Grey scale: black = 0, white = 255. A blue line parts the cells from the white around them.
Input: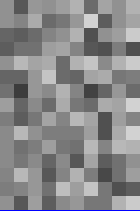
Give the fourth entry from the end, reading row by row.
119
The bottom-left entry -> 145
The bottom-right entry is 203
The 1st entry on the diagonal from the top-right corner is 178
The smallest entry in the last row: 87
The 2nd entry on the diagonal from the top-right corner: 145
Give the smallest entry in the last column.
80
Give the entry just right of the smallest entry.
151
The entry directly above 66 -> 164
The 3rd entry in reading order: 151
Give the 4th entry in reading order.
145
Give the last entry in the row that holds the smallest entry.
107
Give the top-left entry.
145
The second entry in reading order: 87
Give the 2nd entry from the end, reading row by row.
178
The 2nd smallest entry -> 66
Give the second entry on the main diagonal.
132
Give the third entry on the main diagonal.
107
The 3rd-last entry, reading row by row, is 119
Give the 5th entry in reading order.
158
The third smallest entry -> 72

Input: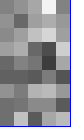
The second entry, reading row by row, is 146
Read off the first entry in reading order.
130
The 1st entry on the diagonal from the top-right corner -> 130
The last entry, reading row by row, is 186
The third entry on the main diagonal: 193
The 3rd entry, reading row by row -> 167
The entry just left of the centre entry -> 130
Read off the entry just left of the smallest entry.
117
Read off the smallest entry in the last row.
90
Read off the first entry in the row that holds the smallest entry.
104
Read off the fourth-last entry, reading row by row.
193
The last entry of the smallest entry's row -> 167
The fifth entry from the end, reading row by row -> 111
